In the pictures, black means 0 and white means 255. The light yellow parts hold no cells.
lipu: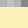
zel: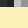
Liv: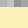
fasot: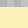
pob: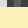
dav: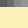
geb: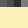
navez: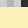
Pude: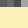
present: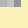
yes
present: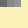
yes
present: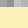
no

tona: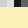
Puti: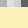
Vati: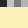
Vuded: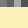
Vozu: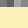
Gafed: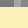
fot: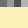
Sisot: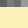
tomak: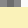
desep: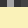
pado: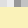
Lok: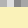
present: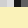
yes
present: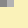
no

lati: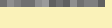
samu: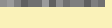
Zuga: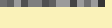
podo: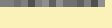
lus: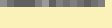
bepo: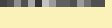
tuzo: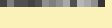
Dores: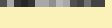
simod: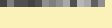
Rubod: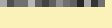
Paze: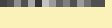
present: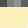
yes
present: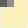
yes
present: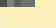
no

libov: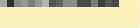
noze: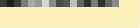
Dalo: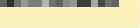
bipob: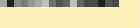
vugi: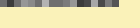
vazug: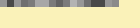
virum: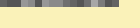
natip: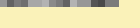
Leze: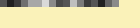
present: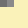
no
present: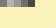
yes
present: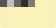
yes
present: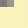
yes

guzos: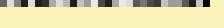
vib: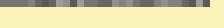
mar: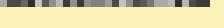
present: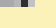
no
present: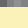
yes
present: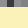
yes

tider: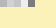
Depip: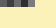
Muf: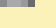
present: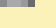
yes
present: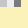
yes
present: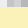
no
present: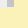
no

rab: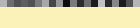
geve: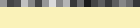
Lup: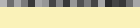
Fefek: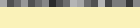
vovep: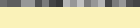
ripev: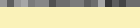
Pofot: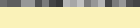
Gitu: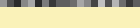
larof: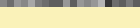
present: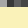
yes
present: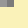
no
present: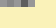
no

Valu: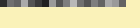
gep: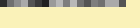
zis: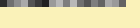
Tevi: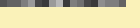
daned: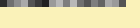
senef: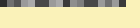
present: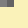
yes
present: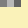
no
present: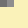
yes
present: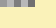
yes
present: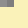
yes
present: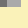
yes

